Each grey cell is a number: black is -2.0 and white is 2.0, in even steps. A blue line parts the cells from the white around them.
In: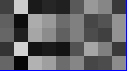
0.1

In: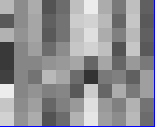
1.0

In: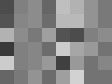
0.3

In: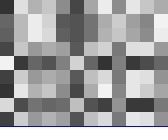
1.1

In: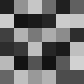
-1.5

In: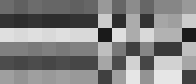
0.1

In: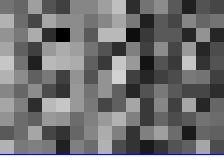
-0.7
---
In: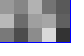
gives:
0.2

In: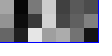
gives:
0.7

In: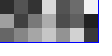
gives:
0.3

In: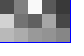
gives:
0.4

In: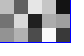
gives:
-0.8

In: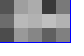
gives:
0.1
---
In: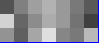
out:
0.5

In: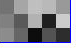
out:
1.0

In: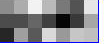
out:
1.8

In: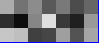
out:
0.2

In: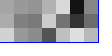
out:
0.3

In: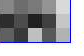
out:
-0.1
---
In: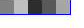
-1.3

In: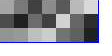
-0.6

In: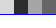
-1.3

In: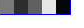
-0.5

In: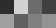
1.3

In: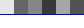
-1.1
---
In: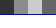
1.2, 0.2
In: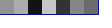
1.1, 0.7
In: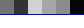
1.3, 0.6
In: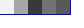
1.8, 0.6
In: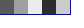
1.7, 1.2
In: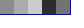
1.2, 0.7
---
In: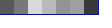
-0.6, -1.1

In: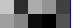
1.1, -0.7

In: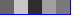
-0.4, -0.1

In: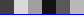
-1.0, 0.9

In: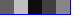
-0.5, 0.1

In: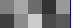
0.0, -0.6
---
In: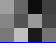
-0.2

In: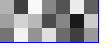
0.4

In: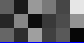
-1.9

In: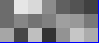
0.7

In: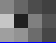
-0.9

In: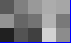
0.2

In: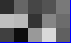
-0.5
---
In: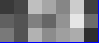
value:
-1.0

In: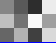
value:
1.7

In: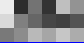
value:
0.3

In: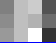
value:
-0.7

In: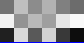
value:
-0.3

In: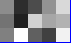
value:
1.4
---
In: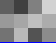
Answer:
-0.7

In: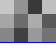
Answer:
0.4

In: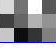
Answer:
-1.2

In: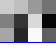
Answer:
1.9

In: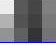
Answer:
-1.2

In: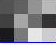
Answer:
1.6
